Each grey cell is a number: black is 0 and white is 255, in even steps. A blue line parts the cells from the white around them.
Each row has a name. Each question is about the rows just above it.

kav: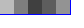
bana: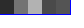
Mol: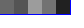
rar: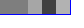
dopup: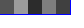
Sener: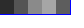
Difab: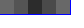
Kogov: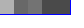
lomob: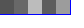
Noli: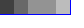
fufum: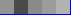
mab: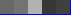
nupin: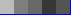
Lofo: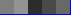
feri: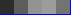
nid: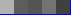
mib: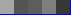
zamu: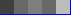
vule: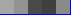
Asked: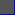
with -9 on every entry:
| 75 |
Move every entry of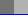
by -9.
| 106 | 169 |
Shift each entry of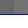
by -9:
|  95 | 106 |
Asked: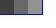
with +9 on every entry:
|  73 | 113 | 156 |
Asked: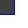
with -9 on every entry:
| 55 |

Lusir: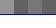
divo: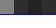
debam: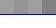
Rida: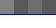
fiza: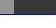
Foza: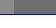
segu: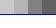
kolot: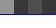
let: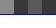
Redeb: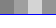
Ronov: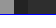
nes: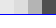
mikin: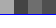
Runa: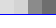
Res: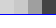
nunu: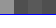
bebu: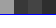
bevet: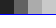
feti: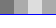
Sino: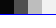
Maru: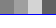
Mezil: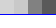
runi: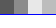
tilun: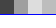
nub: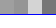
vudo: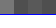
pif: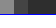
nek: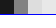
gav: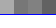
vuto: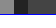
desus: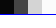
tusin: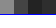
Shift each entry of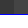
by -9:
| 47 | 59 |
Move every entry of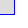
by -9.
| 212 |

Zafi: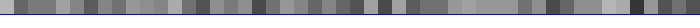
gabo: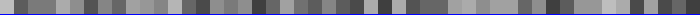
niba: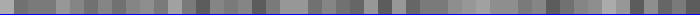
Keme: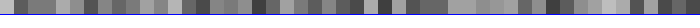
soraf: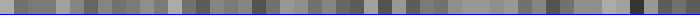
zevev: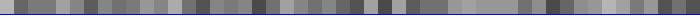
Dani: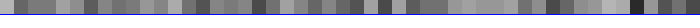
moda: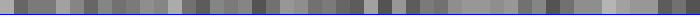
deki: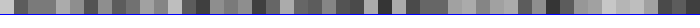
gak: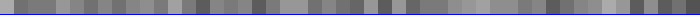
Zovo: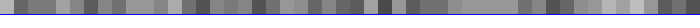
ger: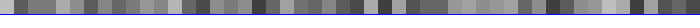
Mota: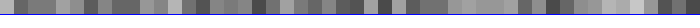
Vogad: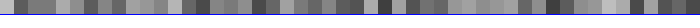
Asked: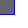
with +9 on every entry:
| 111 |
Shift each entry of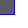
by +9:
| 101 |
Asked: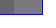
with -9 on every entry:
|  93 | 113 | 113 |
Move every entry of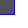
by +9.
| 92 |
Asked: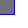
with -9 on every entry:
| 104 |

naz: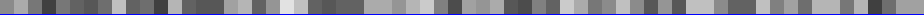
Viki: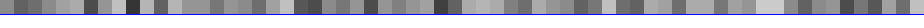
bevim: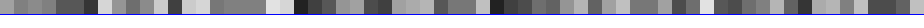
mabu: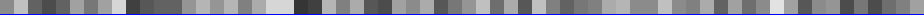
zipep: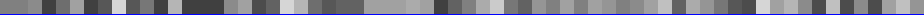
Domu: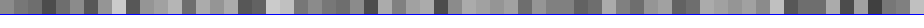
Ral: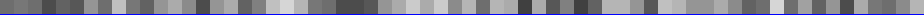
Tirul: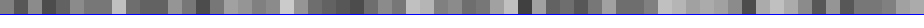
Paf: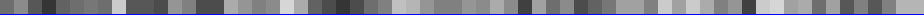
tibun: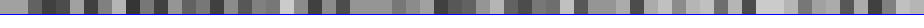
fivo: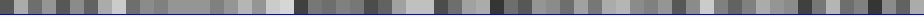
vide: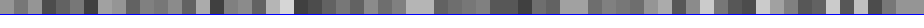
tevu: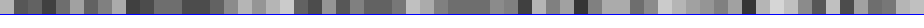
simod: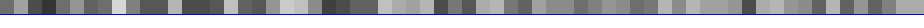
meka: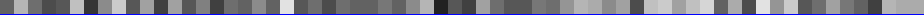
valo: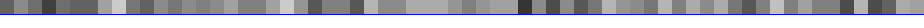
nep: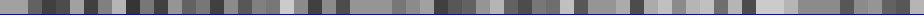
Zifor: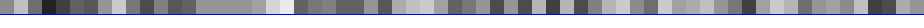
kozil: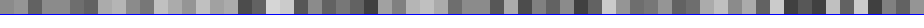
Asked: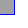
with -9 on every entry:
| 152 |
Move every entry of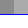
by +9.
| 148 | 180 |
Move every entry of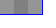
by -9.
| 140 | 119 | 140 |

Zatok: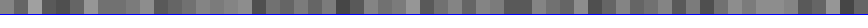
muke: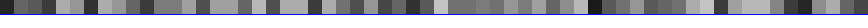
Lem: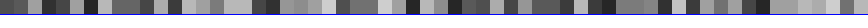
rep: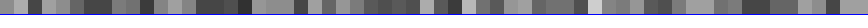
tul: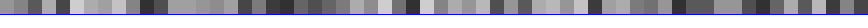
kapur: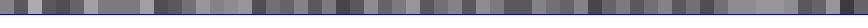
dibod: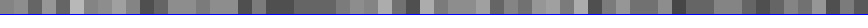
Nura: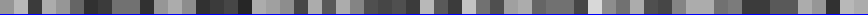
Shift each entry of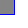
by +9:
| 141 |
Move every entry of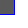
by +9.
| 98 |
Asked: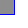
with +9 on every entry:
| 150 |
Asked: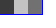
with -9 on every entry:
|  50 | 186 | 104 |
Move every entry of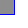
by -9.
| 132 |
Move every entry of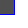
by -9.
| 70 |
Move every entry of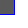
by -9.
| 80 |

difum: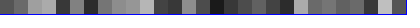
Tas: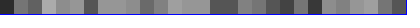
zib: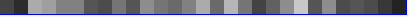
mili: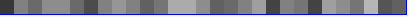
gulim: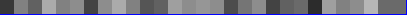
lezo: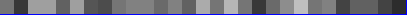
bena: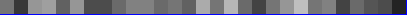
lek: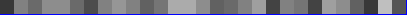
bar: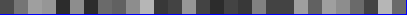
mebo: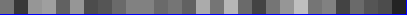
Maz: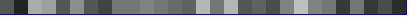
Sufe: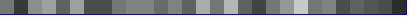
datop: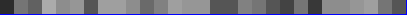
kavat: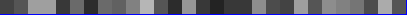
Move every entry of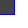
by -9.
| 58 |
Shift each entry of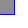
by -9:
| 132 |
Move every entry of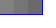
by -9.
| 120 | 108 |  97 |
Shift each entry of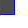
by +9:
| 85 |

